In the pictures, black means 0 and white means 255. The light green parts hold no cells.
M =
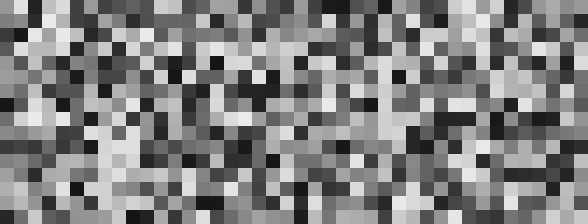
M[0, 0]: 150
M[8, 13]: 59
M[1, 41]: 39
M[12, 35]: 91
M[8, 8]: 215
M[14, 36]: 228
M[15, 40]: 169
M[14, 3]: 43
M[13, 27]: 91
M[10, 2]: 56
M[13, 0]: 175
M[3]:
[89, 221, 184, 184, 218, 36, 138, 201, 44, 214, 124, 191, 227, 84, 203, 229, 197, 155, 214, 182, 207, 197, 50, 67, 83, 159, 44, 77, 195, 93, 229, 96, 153, 139, 223, 79, 85, 144, 228, 200, 85, 195]
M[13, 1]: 199
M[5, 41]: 115
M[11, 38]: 188
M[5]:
[157, 151, 117, 168, 95, 27, 126, 70, 69, 142, 66, 207, 22, 221, 96, 97, 164, 54, 225, 26, 189, 136, 104, 173, 155, 167, 92, 217, 24, 205, 66, 96, 59, 120, 130, 208, 178, 196, 130, 102, 57, 115]
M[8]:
[111, 209, 234, 188, 231, 109, 28, 156, 215, 56, 148, 50, 177, 59, 108, 173, 220, 235, 158, 96, 130, 170, 57, 101, 126, 190, 150, 206, 194, 200, 129, 35, 37, 38, 169, 25, 140, 64, 27, 33, 199, 148]
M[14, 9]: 210
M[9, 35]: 29
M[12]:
[160, 123, 43, 171, 175, 119, 102, 200, 222, 173, 179, 199, 148, 213, 132, 67, 85, 199, 72, 151, 220, 135, 67, 76, 163, 130, 139, 194, 52, 132, 98, 70, 120, 231, 203, 91, 41, 44, 49, 71, 35, 140]
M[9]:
[138, 127, 153, 169, 61, 64, 223, 209, 103, 222, 146, 38, 174, 130, 91, 36, 134, 58, 70, 181, 221, 47, 171, 164, 190, 157, 152, 207, 212, 38, 92, 44, 110, 173, 131, 29, 67, 91, 74, 108, 120, 131]
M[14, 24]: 135
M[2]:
[58, 23, 231, 162, 232, 190, 40, 72, 207, 171, 234, 90, 160, 113, 120, 126, 90, 146, 50, 175, 134, 152, 168, 152, 92, 86, 51, 192, 97, 43, 204, 204, 159, 221, 194, 54, 189, 170, 49, 72, 164, 109]
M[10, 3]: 106
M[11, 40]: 67
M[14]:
[158, 184, 149, 43, 185, 149, 55, 207, 186, 210, 196, 88, 163, 112, 23, 24, 134, 146, 85, 47, 210, 45, 222, 110, 135, 142, 77, 40, 232, 217, 205, 36, 70, 85, 153, 85, 228, 90, 84, 150, 186, 83]
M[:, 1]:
[225, 137, 23, 221, 85, 151, 111, 87, 209, 127, 68, 137, 123, 199, 184, 111]
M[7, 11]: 176
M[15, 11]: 170
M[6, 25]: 220
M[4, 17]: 217
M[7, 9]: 229
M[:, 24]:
[25, 54, 92, 83, 44, 155, 73, 117, 126, 190, 23, 111, 163, 61, 135, 177]
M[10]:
[59, 68, 56, 106, 56, 90, 26, 212, 222, 222, 74, 106, 74, 110, 120, 134, 57, 25, 106, 174, 140, 143, 160, 81, 23, 107, 135, 127, 192, 39, 28, 137, 45, 195, 233, 170, 125, 175, 117, 184, 34, 46]
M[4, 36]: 193

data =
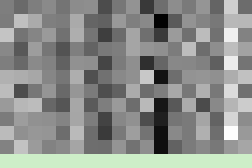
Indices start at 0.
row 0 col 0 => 126
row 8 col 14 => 165
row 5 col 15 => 144
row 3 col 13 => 189
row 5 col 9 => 144
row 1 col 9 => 127
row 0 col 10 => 57
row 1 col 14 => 132
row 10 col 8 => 148
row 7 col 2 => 188
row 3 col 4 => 83
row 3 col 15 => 142
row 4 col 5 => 145
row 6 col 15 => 120
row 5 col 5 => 174
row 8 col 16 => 213
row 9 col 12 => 137
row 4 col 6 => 143
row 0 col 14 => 149
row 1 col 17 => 183
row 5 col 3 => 134
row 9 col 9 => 158
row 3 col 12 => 124
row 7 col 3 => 103
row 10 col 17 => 166
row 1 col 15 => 120
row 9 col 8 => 121
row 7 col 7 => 126
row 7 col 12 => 88
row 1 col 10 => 137
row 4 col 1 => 105
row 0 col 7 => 76
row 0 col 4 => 116
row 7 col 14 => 75
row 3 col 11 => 144
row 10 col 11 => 14
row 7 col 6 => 90
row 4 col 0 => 126
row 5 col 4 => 118

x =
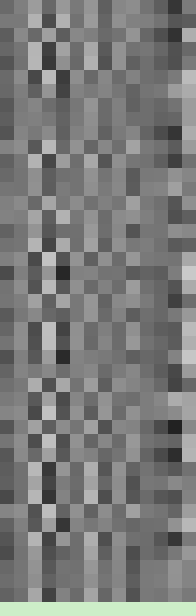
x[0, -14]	106
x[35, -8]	181
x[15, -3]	116
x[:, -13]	[127, 121, 137, 117, 114, 139, 126, 122, 125, 132, 141, 118, 116, 116, 138, 127, 116, 117, 140, 127, 141, 126, 120, 141, 142, 128, 132, 121, 129, 139, 126, 141, 138, 113, 113, 112, 142, 128, 119, 115, 117, 118, 111]
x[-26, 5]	111
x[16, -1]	136
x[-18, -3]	99
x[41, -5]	94
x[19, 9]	91
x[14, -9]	140
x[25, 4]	42
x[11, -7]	85
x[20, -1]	171
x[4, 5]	105
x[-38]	[106, 139, 72, 186, 60, 142, 105, 135, 108, 130, 111, 107, 122, 187]
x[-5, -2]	54
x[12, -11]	94
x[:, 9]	[141, 129, 148, 114, 96, 130, 99, 97, 110, 133, 163, 118, 90, 92, 160, 144, 84, 120, 151, 91, 156, 143, 93, 144, 152, 95, 135, 132, 110, 145, 131, 152, 146, 99, 81, 86, 161, 103, 112, 77, 86, 94, 82]
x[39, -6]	137
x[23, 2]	76
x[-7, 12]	101
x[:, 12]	[54, 86, 50, 81, 80, 122, 156, 115, 102, 53, 92, 63, 145, 160, 85, 80, 142, 90, 116, 125, 84, 64, 121, 90, 92, 131, 72, 68, 172, 139, 34, 100, 45, 88, 137, 80, 101, 146, 54, 120, 147, 146, 135]
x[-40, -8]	168
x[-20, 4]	67
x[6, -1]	171
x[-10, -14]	93
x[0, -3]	94
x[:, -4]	[115, 127, 103, 118, 111, 111, 116, 110, 110, 100, 121, 114, 121, 129, 121, 127, 118, 125, 121, 99, 112, 122, 111, 107, 114, 104, 110, 121, 125, 125, 104, 114, 100, 115, 119, 107, 122, 111, 109, 108, 121, 122, 121]
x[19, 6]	131
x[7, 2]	133
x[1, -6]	144
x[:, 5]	[121, 114, 136, 109, 105, 142, 130, 119, 122, 129, 146, 110, 115, 115, 140, 120, 112, 111, 147, 129, 144, 120, 120, 144, 145, 131, 129, 115, 134, 146, 117, 146, 137, 105, 108, 103, 145, 132, 110, 110, 113, 117, 107]
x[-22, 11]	104

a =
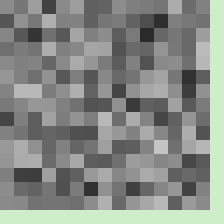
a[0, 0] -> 139
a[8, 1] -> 127
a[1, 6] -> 97
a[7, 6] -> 82
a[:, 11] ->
[117, 47, 103, 148, 137, 164, 174, 92, 70, 135, 196, 134, 161, 133, 184]
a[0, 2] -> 158
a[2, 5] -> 165
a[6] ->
[131, 184, 184, 124, 143, 175, 99, 150, 69, 145, 167, 174, 142, 61, 145]
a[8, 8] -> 109
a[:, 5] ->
[158, 130, 165, 135, 170, 126, 175, 113, 147, 80, 101, 168, 96, 123, 111]
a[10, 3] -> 102
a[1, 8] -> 123
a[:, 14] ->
[129, 114, 157, 187, 183, 93, 145, 122, 109, 83, 182, 89, 96, 130, 138]
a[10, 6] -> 116
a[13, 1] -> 106
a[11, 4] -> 138
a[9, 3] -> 101
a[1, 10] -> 78
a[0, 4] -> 138
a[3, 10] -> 101
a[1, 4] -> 129
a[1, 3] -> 175
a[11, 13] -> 71
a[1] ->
[86, 145, 120, 175, 129, 130, 97, 119, 123, 98, 78, 47, 127, 120, 114]
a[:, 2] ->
[158, 120, 53, 115, 131, 111, 184, 151, 93, 93, 144, 173, 61, 99, 114]
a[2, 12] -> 119
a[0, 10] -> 123
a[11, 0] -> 149
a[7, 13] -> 89
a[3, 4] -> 128
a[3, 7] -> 162

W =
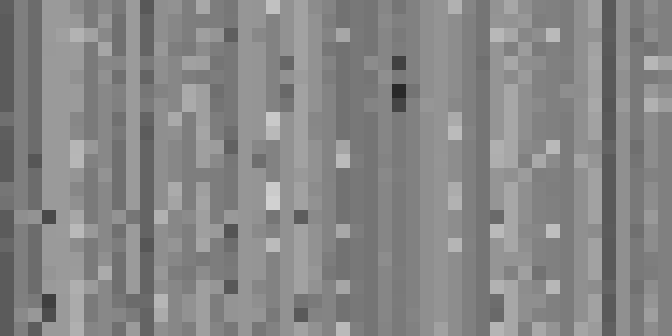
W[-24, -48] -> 95
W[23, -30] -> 119
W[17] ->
[103, 127, 108, 154, 154, 140, 122, 136, 125, 155, 86, 143, 149, 126, 166, 125, 109, 150, 149, 187, 146, 162, 146, 132, 114, 120, 117, 134, 122, 129, 143, 148, 181, 130, 117, 149, 167, 143, 130, 128, 124, 144, 162, 90, 144, 121, 141, 128]
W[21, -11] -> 143
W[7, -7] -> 144
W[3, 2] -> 108
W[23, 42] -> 155
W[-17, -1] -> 158
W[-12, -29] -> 130
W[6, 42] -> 162
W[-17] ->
[91, 127, 108, 154, 154, 155, 122, 136, 128, 155, 123, 143, 135, 171, 159, 116, 120, 150, 149, 130, 117, 162, 146, 132, 114, 120, 132, 134, 69, 129, 150, 148, 136, 128, 117, 149, 167, 143, 138, 128, 128, 144, 169, 86, 154, 121, 177, 158]
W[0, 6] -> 122
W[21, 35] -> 109
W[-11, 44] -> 144
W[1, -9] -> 128
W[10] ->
[91, 127, 108, 154, 154, 182, 152, 136, 112, 155, 100, 143, 135, 126, 159, 156, 97, 150, 135, 130, 146, 162, 146, 132, 165, 120, 117, 134, 122, 129, 143, 148, 141, 128, 117, 176, 167, 138, 134, 185, 124, 144, 141, 100, 144, 111, 141, 128]
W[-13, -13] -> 174
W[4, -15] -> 128
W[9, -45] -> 154
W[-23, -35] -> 126
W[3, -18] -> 143
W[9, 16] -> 110
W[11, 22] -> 146
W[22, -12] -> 167
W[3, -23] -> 120
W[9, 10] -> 92
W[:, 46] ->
[141, 132, 141, 116, 183, 122, 153, 177, 141, 141, 141, 141, 130, 141, 141, 154, 141, 141, 126, 124, 141, 149, 159, 141]
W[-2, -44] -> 154
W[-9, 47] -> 128
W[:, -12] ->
[167, 147, 167, 128, 167, 139, 167, 167, 167, 167, 167, 167, 144, 167, 167, 167, 167, 167, 148, 129, 167, 167, 167, 167]
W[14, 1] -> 127
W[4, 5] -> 155
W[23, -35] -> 126
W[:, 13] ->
[126, 126, 126, 122, 161, 126, 170, 171, 126, 126, 126, 126, 126, 126, 126, 139, 126, 126, 126, 121, 126, 146, 146, 126]
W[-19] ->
[91, 127, 108, 154, 154, 145, 122, 145, 112, 155, 100, 143, 135, 126, 122, 125, 120, 150, 149, 130, 146, 156, 146, 125, 114, 120, 117, 143, 122, 129, 143, 148, 141, 128, 117, 149, 139, 155, 130, 128, 124, 144, 162, 90, 144, 121, 122, 128]
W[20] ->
[91, 127, 108, 154, 156, 175, 155, 136, 111, 155, 100, 143, 135, 126, 159, 150, 88, 150, 134, 130, 146, 162, 146, 132, 166, 123, 117, 134, 122, 129, 143, 148, 141, 128, 117, 178, 167, 141, 135, 183, 124, 144, 141, 100, 144, 113, 141, 128]
